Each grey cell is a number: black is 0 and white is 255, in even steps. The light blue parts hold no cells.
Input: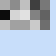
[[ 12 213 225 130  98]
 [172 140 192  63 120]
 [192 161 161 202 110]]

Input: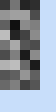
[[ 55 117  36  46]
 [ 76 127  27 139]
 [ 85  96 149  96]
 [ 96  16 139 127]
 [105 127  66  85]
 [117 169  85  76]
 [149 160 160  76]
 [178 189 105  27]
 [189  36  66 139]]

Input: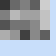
[[ 53 105 127  95 206]
 [ 83 116 116 137 194]
 [127 184 161 161 194]
 [173 149  64 137  95]]

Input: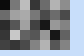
[[ 11 120 189  54 108 179 141]
 [ 44  86 161  65  23 152 131]
 [ 54 200  98  86 152  23  98]
 [ 65  54  74 131 179  86 131]
 [108 161 170 120  74 108  74]]

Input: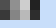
[[ 57 133 185  45]
 [ 79 144 206  34]]

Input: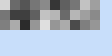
[[118  63  63  96 194 182 106 182 159 138]
 [127 171  43 150 223 150 171  75 127 150]
 [214 106  85 118 138  54  96 118 194 159]]

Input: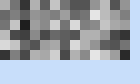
[[ 52 127  73 177 168 207  73 177 138 229 196 158  41]
 [105 127  94 148 138 127 158 105 116 229 187 158 127]
 [116 196  30 158 138 207 116 217 127 138 196 168 158]
 [177 116  52 177  94 196 116  84  84 148 187  84 148]
 [187  73  64 138  73 105  94  84 177 177 148  73  52]
 [217 196 105  84 158 168  94 217 177 148  94  84 116]]
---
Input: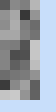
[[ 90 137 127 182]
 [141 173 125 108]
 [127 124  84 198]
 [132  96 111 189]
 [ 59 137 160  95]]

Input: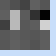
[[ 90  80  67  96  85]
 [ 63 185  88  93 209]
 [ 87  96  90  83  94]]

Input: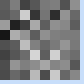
[[ 93 125  66  87 121 126  82 143]
 [156  33  64 169  94 144 136  93]
 [ 80  92 189 128 103 122 149 121]
 [ 77 148 127 141 166 133 141  87]]

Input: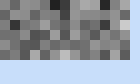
[[137 103 144 140 118  33  60 146 169 162  39 130 167]
 [126  53 117 125 157 115  99 139  99 112  60 149 203]
 [140 113  91  87 127 106 118 107 112 148 132 138 109]]

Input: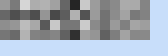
[[154 122 214 173 178 161 102  37 201 156 127 138 171 170 132]
 [142 150 188 168  89 200 119 119 203 138 113 154 128 165 158]]

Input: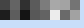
[[ 68 100  48  91 124 168 163 116]]

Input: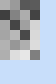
[[176 154  88  91]
 [167  69 160 212]
 [178 151 175 220]]

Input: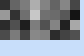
[[ 48 101 124 174 131 100 134  70]
 [ 43  80  30 125  81 132  33 168]]

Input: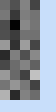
[[109  81 131  68]
 [ 77   3 136 117]
 [153  49 157  69]
 [ 72 108 131  97]
 [117 149 120  66]]
